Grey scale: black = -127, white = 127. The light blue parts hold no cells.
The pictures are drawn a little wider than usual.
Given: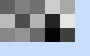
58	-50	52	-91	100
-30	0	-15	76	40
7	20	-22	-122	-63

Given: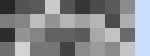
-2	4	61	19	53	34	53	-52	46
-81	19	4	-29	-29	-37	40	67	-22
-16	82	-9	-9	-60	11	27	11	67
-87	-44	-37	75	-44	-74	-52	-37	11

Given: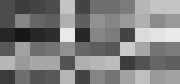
54	25	39	39	-45	47	54	62	-67	-45	-24	-32
-39	33	-16	-10	17	-24	-32	-39	75	39	-10	-3
-51	5	-24	-32	47	-32	17	5	25	47	11	25
-67	-16	-45	-39	54	-59	5	-10	33	62	25	33
-51	-67	-59	-51	68	-59	-16	-16	-3	54	68	68
-89	-104	-89	-81	105	-89	5	-3	-59	91	99	105

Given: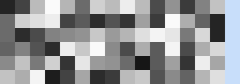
66	45	116	-98	-60	38	-83	-68	59	72	-44	10	-28	53	95
-20	80	95	109	-60	-36	-83	-44	-75	32	-68	122	45	-28	-91
-91	-60	59	122	53	-20	80	59	109	59	-52	18	-68	2	66
10	66	-6	80	-75	102	26	18	-20	-105	-36	32	-75	109	38
-28	2	-44	-83	109	72	122	10	-52	45	-36	116	-52	45	88
-20	-83	-52	2	10	18	72	26	53	95	116	102	-6	88	-91

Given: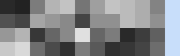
-46	-59	37	23	9	-59	16	16	59	45	16
-86	-93	-3	52	67	-10	31	67	59	45	3
73	89	-18	-52	-79	-3	-38	-79	-72	-59	-18
23	52	-72	-25	9	96	-25	-3	-86	-66	-31

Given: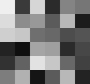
-77	-29	98	71	-23	-62
111	-69	86	-84	4	-9
-92	-112	37	31	-84	-56
92	12	24	-36	56	-99
79	71	-16	-23	-50	-43
-2	49	-106	-36	56	-92

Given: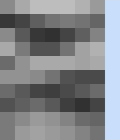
10	41	61	61	61	49	26
-20	18	41	41	41	34	41
-5	26	34	26	18	3	-12
-5	10	26	18	3	-20	-26
18	18	10	-12	-45	-53	-53
-45	-32	-20	-38	-65	-78	-59
-72	-59	-32	-12	-5	-12	-26
41	-5	-45	-45	-12	34	49
-20	-38	-59	-65	-53	-38	-20
10	-38	-72	-78	-59	-32	3

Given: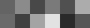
-21	-63	36	98	-85	-41
-27	11	-55	-5	-47	44
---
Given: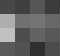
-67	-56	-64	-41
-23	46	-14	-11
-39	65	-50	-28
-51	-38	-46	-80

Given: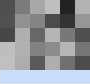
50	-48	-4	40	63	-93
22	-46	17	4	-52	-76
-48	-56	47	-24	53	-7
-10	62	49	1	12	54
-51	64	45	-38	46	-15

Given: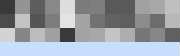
63	-69	20	-34	8	93	-4	-1	-38	-37	33	40
56	-52	68	-42	-2	99	35	-13	-29	-33	12	-19
-31	83	6	61	32	-69	35	40	68	45	-9	7

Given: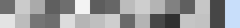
-57	-18	75	42	-32	-17	115	-34	-25	60	78	52	1	-32	70
-57	99	60	-10	-17	92	53	63	78	-22	52	-56	-79	69	66

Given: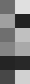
96	-18
-93	32
64	-16
41	5
-87	-91
81	-56

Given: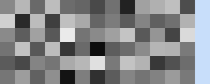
-50	8	55	-22	61	-19	-26	-54	-14	-93	33	48	63
50	80	-86	60	-64	64	41	-26	-3	-36	4	-31	-15
90	10	-34	33	-39	106	-11	10	32	68	-38	21	-59
-5	-12	66	-39	60	-73	-21	-114	-34	-20	11	53	50
-18	-36	-55	4	-10	42	55	96	-6	67	51	-71	-46
-6	-9	29	-30	15	-108	-1	-79	-35	5	-11	2	27

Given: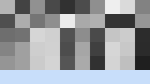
2	53	-60	17	-54	-78	-51	15	111	90
22	-48	45	-10	15	107	41	48	-75	-78
-83	-17	-13	86	80	-45	13	-53	69	76
-84	4	32	78	81	-50	38	-63	86	72
-96	21	32	75	84	-42	42	-78	84	63

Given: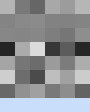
54	52	-6	-25	40	28
4	4	9	11	2	2
14	7	5	7	-1	-9
-89	-91	43	91	-72	-35
45	37	-9	-19	27	-3
76	78	-18	-52	62	33
-28	-23	17	32	-6	13

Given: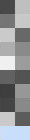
63	-54
72	-10
-23	74
10	46
28	112
-44	-30
23	-65
9	-59
-35	73
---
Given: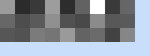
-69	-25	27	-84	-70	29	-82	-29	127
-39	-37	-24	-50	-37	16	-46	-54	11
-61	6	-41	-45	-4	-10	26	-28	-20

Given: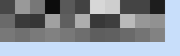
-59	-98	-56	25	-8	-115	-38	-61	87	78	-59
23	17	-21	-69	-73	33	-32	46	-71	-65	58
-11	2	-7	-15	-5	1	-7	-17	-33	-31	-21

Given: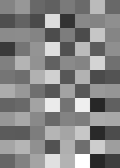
59	-23	4	23	-23	-31	-5	-21
4	15	-48	-28	-53	92	-76	8
70	5	11	12	4	-51	-2	-52
-35	15	-69	-10	20	95	-47	59
84	-15	0	52	18	-30	10	4
-52	-44	-10	-17	49	80	-40	50
25	21	44	24	-16	-41	35	-39
-88	-31	-27	-22	35	107	-12	111
43	40	23	40	9	-22	3	-2
-86	-51	-36	-37	-2	53	37	71
77	30	37	53	16	-45	47	-17
-88	-65	-25	2	36	96	51	127

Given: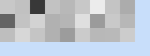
68	44	72	65	-71	66	56	72	108
73	55	-27	67	83	49	53	95	27
57	76	62	87	69	49	28	75	56

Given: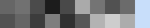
-46	-20	-25	-14	-52	-99	-54	42	-11
77	44	-45	-26	-67	-1	-79	-40	51

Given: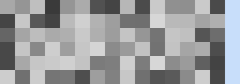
74	-53	40	21	63	-69	21	43	-46	-59	55	-52	74	16	15
35	47	-58	71	-39	-60	58	80	50	30	-15	-16	87	57	56
-42	-18	-26	37	61	42	47	73	47	29	68	22	-11	69	64
44	-50	-55	69	8	78	30	70	85	11	26	66	-13	67	37
-31	-60	-55	40	70	74	80	67	-4	-1	79	-3	87	12	27
77	-56	77	-15	76	-10	-7	-49	30	1	71	-15	-43	-37	11

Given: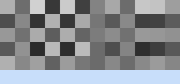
67	30	48	-18	81	-71	75	-63	3	40	-19	71
-61	-35	-49	8	-76	49	-73	41	-9	-38	9	-63
23	17	24	-14	43	-34	45	-27	-3	12	-14	25
-65	-39	-38	18	-84	57	-81	59	-20	-49	4	-81
27	6	48	8	32	-30	28	-8	-20	8	-19	9
